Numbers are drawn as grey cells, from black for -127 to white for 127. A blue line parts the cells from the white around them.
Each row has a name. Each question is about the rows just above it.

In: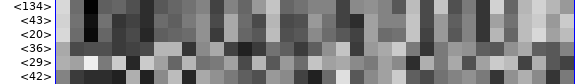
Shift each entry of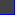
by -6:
[-67]
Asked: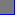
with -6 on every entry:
[-11]
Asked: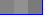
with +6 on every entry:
[ 9 23  1]
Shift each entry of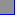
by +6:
[23]
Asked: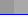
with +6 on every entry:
[31 47]
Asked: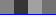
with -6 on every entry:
[ -3 -80  27 -19]
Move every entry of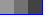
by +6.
[ 31  -7 -55]

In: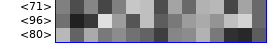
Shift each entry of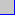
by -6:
[65]
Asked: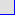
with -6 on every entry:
[90]
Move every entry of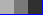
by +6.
[ 56   0 -73]

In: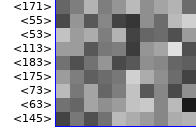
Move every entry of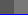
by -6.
[-45 -13]
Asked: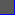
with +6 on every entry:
[-33]

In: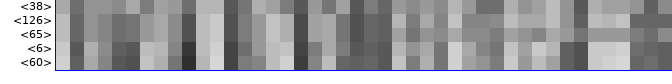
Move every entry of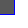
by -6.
[-45]
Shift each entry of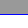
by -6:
[19 19]
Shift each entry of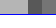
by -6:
[ 47  47 -45 -16]

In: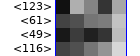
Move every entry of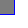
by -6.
[-9]
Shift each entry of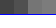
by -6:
[-66 -53 -16  -9]
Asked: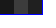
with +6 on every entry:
[-97 -61 -89]

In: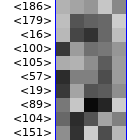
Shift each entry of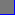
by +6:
[-1]
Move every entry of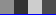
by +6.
[ 20 -71  83 -44]
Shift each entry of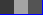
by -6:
[-77  30 -49]
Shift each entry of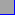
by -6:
[30]
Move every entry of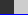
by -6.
[-83  71]

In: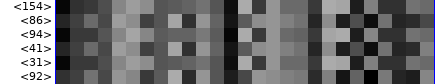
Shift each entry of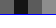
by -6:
[ -34 -112  -42    7]
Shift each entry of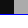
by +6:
[-107   49]
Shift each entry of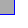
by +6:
[49]
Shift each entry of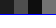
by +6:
[ -92  -43 -107   -7]
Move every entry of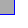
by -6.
[37]
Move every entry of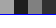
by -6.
[  31 -104   -6  -84]

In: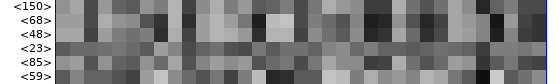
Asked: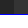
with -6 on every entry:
[-95 -81]
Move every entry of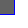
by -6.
[-35]

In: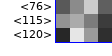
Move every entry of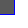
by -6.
[-44]
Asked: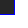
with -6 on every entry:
[-94]
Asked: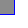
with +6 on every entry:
[17]
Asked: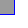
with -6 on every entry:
[21]
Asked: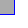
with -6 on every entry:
[37]
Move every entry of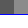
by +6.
[-32  17]
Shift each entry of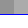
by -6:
[13 37]

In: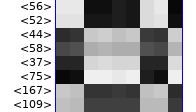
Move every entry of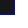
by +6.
[-98]
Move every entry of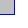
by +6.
[70]
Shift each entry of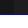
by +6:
[-98 -91]
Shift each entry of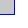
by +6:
[78]
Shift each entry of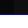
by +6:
[-113 -106]
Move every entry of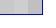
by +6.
[78 84 70]
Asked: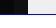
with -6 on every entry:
[-125 -118  105  105]

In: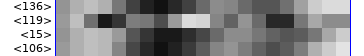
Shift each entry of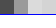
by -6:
[-56  20  85  78]
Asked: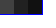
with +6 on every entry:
[ -56  -88 -104]
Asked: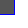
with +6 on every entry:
[-36]

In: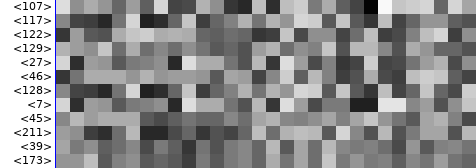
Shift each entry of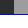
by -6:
[-87  23]
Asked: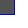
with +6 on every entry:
[-39]
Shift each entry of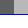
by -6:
[-38  50]
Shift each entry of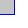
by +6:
[75]
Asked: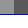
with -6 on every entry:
[ 15 -44]
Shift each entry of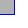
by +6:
[56]
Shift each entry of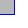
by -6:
[50]

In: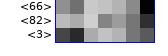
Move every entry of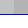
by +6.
[72 57]
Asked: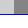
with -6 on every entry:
[73 -2]
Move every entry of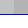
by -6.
[60 45]
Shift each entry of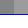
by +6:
[10 34]
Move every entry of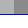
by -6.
[45  4]
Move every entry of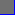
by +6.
[-9]
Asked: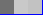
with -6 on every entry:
[-21  67  60]

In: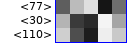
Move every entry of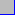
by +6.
[65]
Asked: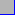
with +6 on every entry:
[58]

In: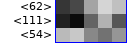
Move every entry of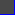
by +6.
[-49]
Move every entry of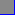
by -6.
[2]

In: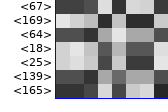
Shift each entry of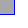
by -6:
[34]
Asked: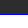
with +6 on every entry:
[-76 -76]
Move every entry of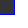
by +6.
[-69]

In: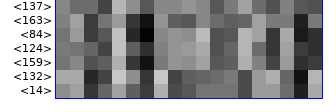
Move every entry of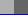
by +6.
[ 53 -20]
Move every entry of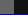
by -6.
[ -32 -115]
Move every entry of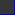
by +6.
[-67]
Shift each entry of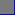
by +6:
[1]

